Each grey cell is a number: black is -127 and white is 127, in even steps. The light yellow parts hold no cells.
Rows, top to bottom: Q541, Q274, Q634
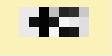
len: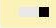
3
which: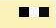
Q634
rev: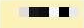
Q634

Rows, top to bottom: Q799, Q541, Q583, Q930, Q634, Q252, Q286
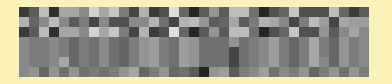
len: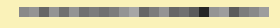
25
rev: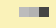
Q541
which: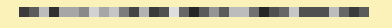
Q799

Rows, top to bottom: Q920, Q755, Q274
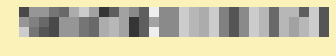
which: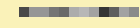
Q755
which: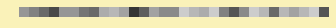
Q755
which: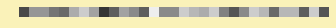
Q920
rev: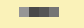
Q274
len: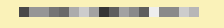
18

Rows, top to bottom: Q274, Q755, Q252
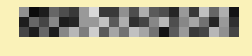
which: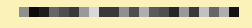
Q274
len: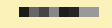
8
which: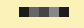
Q755

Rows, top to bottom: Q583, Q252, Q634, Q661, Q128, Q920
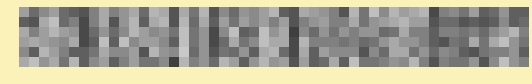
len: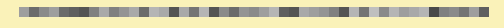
47
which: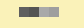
Q583
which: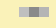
Q583
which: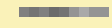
Q661
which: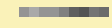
Q661
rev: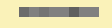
Q634
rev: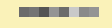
Q128

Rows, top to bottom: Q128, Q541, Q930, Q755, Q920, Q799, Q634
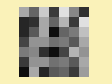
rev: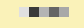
Q541
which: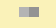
Q920
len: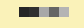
5
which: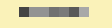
Q755
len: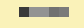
5
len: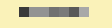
7
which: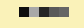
Q634

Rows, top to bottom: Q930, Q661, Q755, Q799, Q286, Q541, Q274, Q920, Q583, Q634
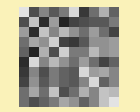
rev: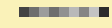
Q755
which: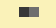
Q930

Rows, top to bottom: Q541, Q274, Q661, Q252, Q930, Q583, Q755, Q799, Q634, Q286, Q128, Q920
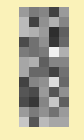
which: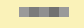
Q128
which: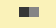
Q286

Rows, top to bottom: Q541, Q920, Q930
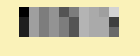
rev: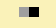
Q541
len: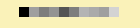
10
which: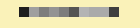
Q920
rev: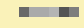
Q930
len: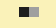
2
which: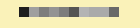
Q930

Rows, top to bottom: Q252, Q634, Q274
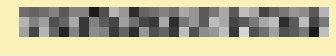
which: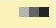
Q274
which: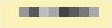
Q634

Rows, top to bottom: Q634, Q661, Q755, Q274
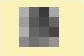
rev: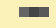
Q661
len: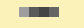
4
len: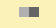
2
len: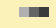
3
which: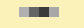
Q634
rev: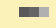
Q755

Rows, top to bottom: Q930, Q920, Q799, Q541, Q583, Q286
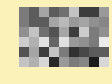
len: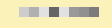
8
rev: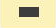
Q930
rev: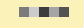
Q799
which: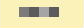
Q930
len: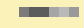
6
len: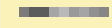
9

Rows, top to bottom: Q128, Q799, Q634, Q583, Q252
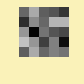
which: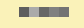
Q252
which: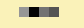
Q634
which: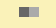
Q128
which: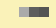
Q128
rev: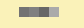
Q252
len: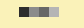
4

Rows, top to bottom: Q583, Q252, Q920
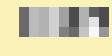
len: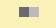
2
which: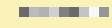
Q920

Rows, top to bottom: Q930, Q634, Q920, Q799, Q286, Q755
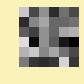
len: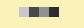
4
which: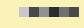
Q930
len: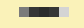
5
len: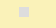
1
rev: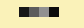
Q799

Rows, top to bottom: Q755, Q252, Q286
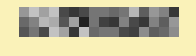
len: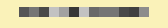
13
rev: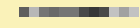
Q755
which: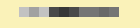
Q755
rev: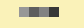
Q252
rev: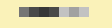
Q755
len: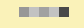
5
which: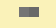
Q755

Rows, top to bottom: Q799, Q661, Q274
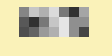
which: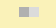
Q799
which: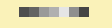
Q274
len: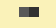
2

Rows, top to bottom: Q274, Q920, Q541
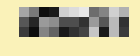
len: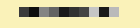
10
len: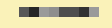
8
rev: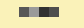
Q920

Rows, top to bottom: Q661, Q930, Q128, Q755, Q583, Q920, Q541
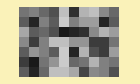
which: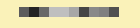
Q541
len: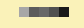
5
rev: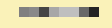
Q541
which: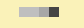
Q541

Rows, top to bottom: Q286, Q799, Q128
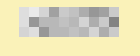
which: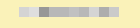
Q128
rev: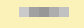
Q286

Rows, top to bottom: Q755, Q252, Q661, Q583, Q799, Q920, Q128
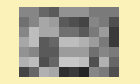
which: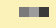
Q661
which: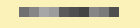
Q252
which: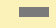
Q755
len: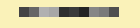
10

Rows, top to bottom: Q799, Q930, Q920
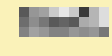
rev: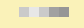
Q799
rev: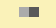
Q930
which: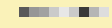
Q799
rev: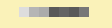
Q930
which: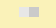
Q799

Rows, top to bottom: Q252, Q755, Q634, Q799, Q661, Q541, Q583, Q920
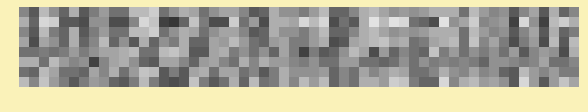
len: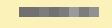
8
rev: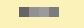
Q920
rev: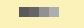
Q541
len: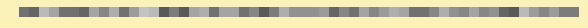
56
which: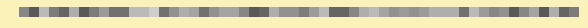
Q634
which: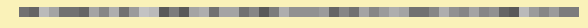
Q583

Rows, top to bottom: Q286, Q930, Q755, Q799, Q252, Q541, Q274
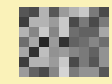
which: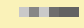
Q755
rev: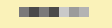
Q930
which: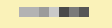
Q541
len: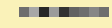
9
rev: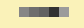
Q799

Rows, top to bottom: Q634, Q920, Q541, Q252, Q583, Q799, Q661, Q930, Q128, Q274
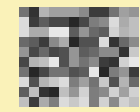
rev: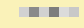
Q274
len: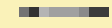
9
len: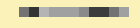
11

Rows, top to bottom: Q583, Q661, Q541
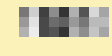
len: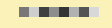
8
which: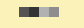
Q541

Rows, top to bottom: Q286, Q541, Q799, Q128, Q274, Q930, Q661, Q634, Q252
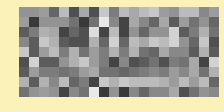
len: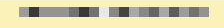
19
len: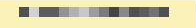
15
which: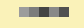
Q930
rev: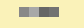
Q274
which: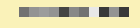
Q252
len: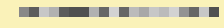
20

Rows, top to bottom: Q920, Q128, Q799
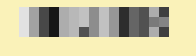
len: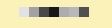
7
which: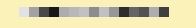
Q920
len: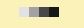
4
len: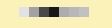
7
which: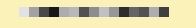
Q799
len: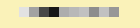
10
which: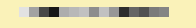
Q128

